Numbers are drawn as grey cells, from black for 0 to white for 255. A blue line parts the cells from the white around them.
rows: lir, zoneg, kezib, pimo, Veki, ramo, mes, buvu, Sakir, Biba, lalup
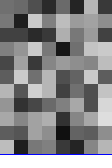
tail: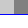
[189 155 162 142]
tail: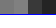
[134 182]

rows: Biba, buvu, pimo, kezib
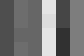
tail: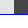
[125]
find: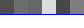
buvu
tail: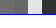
[125]
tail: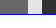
[125]

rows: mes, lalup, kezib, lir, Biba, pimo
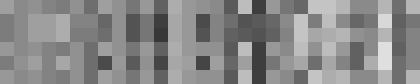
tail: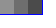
[152  90 145  69 167 159  69 159 103 159  62 118 152 167 110 167 131  97
 173 223 110 131]
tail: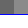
[196 124 189 138 103 118 216  97 118]
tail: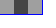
[103 159  62 118 152 167 110 167 131  97 173 223 110 131]
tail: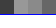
[196 173 181 138 138 181 110 181]
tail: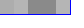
[110 181]

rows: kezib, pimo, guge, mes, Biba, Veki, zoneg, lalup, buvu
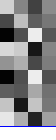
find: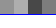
Biba
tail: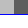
[119]
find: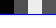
guge

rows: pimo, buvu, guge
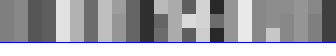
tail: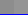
[135  63]
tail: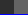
[171 218 211 108 149 233 135 141 135 149 127  63]
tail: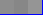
[127  63]
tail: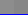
[149 127  63]
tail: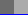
[ 94 205  40 149 233 135 199 135 149 127  63]
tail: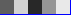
[135 141 141 149 135  63]
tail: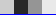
[135 199 135 149 127  63]

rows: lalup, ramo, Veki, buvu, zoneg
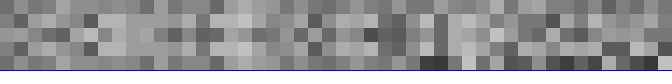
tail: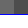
[ 56 193]
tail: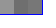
[149 105 156 105 149 134  77  98  91 127 149 105 172 164 142 193 156 119
 105 172 111  91 134 156 149 156 119 119]

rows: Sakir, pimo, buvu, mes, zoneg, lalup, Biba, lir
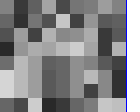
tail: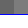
[198 191]
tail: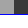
[178]
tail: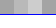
[ 57 178]

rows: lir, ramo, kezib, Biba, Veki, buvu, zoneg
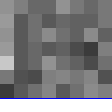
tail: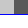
[104 146 112  97  75 112]
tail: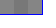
[81]
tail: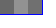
[ 97  75 112]
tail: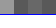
[ 97  75  59 127]
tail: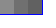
[139  97]
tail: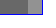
[120 104 120]
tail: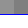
[104 104 146 120 104 120]

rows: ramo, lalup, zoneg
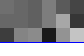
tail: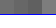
[90 69]
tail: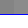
[ 26 147 196]

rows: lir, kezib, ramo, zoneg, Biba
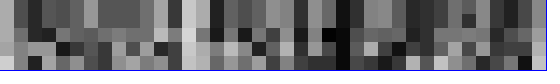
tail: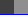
[ 25 130   2   9  78 103  97 103  33  48 118 118 124 118  40  78 103 157]
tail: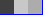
[124 186 136  33  97 178  48 151  72   9  91 172  64  17  64  48  97 164
  72 151  56  64  64 178]
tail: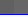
[ 33  48 118 118 124 118  40  78 103 157]
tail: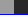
[ 64 200 172 124 186 136  33  97 178  48 151  72   9  91 172  64  17  64
  48  97 164  72 151  56  64  64 178]
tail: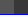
[157  78 157  40  64 200 172 124 186 136  33  97 178  48 151  72   9  91
 172  64  17  64  48  97 164  72 151  56  64  64 178]
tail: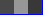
[ 64  64 178]
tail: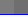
[111 186 124 213 118  25 118  25 118  64 143  25 130   2   9  78 103  97
 103  33  48 118 118 124 118  40  78 103 157]

